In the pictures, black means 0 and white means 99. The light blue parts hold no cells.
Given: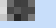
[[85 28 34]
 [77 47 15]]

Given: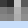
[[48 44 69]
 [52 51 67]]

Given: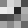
[[92 88 14]
 [27 30 43]]

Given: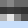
[[20 23 21]
 [69 89 53]]

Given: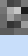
[[45 67 77]
 [41 61 47]]

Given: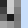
[[26 79 49]
 [39 10 46]]

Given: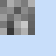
[[52 55 34]
 [61 43 56]]

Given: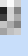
[[13 81 51]
 [25 82 66]]

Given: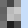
[[38 72 78]
 [40 74 69]]
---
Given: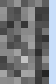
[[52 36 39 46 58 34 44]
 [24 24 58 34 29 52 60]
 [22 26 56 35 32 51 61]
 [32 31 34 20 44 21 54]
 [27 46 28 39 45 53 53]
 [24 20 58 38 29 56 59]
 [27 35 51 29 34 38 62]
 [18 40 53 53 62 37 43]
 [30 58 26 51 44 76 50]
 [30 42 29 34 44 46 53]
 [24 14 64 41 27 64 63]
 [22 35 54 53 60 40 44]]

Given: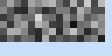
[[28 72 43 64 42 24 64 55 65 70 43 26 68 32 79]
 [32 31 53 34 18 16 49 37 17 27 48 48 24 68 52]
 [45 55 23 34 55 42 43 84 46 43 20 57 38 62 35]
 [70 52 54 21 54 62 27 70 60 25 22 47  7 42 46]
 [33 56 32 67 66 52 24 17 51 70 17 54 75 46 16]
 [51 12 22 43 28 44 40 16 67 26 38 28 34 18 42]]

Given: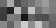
[[60 49 42 66 30 40 45 54]
 [54 48 24 13 73 33 76 44]
 [30 41 23 49 47  9 38 31]
 [50 38 53 39 57 79 55 77]]

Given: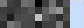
[[19 33 47 24 21 43 40  1 24 44]
 [58 26 24 21 24 27 33 20 37 51]
 [18 30 26 11 28 30 28 75 34 27]
 [48 21 18 47 39 28 27 12 25 25]]

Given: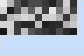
[[81 19 91 70 33 18 28 29 22 14 30]
 [75 26 81 11 30 69 36 77 24 89 45]
 [21 72 22 71 77 84 79 23 81 81 68]
 [68 77 81 82 22 15 16 75 12 16 17]
 [17 11  9 80 25 74 33 25 21 16 29]]

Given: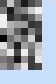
[[30 42 31 76 37 10]
 [79 93 48 10 44 52]
 [37 63 93 18 32 20]
 [20 24 92 69 62 61]
 [50 29 48 64 37 14]
 [81 16  0 44 59 42]
 [50 73 87 52 12 62]
 [42 82 65 90 28 92]
 [24 89 47 39  8 58]
 [22 28 58 42 63 88]]

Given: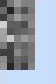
[[50 50 24 46 60]
 [31 47 41 14 46]
 [50 50 24 45 60]
 [30 53 81 37 37]
 [40 45 64 32 37]
 [60 53 63 78 50]
 [39 46 48 27 44]
 [42 46 25 25 53]
 [36 46 54 25 41]
 [25 50 58 15 41]]
